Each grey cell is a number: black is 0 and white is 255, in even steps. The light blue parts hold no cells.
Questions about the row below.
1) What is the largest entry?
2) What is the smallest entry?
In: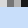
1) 217
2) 25

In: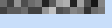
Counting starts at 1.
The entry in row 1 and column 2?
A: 64
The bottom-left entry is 64
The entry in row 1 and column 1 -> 107
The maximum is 191
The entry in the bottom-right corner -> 120
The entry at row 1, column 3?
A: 148
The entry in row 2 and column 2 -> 91
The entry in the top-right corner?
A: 132

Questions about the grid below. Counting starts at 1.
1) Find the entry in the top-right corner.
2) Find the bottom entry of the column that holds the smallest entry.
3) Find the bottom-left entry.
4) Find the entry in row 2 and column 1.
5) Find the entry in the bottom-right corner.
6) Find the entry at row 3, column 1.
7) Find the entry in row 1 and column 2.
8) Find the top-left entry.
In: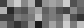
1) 109
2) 28
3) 135
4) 177
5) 190
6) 66
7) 163
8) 66

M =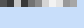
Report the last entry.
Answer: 167
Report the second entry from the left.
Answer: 57

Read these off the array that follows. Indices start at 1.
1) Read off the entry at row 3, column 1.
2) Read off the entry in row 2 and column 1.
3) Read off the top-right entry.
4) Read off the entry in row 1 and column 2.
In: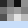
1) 83
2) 115
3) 144
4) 99

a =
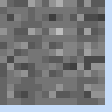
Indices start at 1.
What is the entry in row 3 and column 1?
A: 117
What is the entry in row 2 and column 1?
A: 101
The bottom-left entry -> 101
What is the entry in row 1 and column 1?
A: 147
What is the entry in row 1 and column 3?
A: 89
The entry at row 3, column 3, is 131
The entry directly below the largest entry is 117
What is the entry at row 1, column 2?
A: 101
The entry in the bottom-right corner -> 117
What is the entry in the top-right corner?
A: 89
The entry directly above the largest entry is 117
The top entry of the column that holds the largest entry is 174
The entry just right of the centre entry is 161
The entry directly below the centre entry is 89

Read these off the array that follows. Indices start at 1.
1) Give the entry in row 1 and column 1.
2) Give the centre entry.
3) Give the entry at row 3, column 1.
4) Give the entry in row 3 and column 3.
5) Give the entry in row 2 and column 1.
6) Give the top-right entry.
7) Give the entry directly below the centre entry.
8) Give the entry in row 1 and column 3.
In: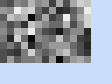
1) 93
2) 78
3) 93
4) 168
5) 154
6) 195
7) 122
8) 138

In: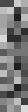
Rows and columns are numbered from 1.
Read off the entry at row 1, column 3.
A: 203
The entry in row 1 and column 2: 74
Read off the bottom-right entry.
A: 217
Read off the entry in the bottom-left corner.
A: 102
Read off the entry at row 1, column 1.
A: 74
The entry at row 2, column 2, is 203
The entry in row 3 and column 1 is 162
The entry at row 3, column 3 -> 31
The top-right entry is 174

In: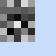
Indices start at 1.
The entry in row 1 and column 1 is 114
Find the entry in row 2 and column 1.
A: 98
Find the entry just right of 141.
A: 41
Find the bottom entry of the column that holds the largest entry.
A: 57
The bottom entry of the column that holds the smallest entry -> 173
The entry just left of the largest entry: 129
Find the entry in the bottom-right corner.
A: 157
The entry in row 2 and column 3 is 98
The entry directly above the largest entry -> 14
